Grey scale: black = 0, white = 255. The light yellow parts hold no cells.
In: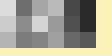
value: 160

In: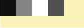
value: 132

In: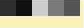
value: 204

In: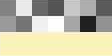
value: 166

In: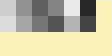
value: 84

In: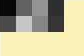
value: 197

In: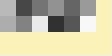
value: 49
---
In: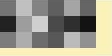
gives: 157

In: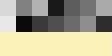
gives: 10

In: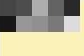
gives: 151

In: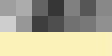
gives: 151

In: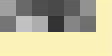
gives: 193

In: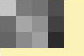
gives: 166
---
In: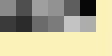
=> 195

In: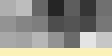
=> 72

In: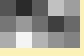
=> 63

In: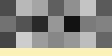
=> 122

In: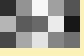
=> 234

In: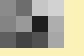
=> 30

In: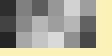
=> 182

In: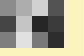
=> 39
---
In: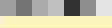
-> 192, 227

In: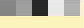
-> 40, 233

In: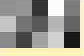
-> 87, 252

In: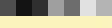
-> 157, 223

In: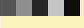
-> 37, 196

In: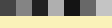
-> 175, 196
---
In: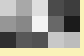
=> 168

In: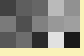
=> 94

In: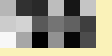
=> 49

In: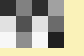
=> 129

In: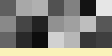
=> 168

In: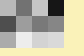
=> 114

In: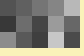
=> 96

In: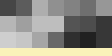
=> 92
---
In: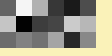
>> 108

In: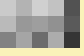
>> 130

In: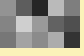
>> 120

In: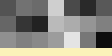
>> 143

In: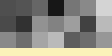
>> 137

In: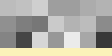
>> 132

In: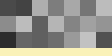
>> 45

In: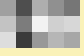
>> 221
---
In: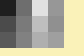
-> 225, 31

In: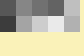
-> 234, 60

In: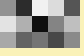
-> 241, 15

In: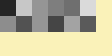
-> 218, 37

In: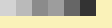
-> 211, 51

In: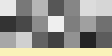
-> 239, 36

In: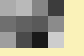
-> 205, 25

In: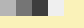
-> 239, 61

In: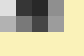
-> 223, 40
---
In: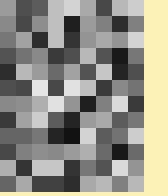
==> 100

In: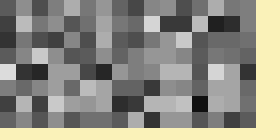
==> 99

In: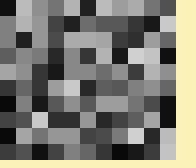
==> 60

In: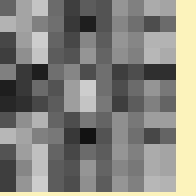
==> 62

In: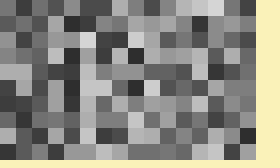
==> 54

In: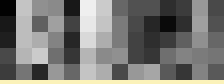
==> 60

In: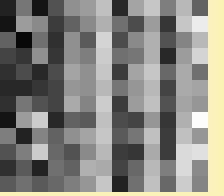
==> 91

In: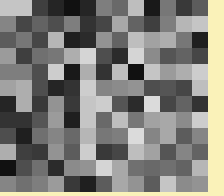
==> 133
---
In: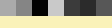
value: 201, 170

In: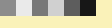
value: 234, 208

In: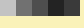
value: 195, 113

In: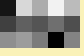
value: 242, 216

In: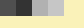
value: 198, 177

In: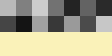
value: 205, 199

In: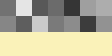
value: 229, 202
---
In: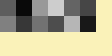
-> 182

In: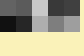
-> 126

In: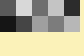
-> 124

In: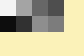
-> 142

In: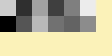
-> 99

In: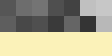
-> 52

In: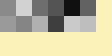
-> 201
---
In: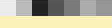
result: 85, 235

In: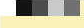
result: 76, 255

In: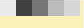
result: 118, 234

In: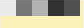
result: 177, 234

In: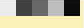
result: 104, 235

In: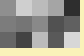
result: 137, 215
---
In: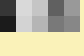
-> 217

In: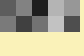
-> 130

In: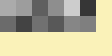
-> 157

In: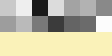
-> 238

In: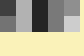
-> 178

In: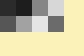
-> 29

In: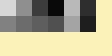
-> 143
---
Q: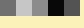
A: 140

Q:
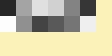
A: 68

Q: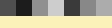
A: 144

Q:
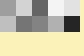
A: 131

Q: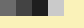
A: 30

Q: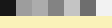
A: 172

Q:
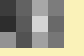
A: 161

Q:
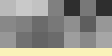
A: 100

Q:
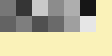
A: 80
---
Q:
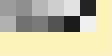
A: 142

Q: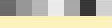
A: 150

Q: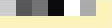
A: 87

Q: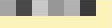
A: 73

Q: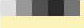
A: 152

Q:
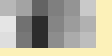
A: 163

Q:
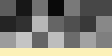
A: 23

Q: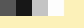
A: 23

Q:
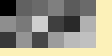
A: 97

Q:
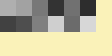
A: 162
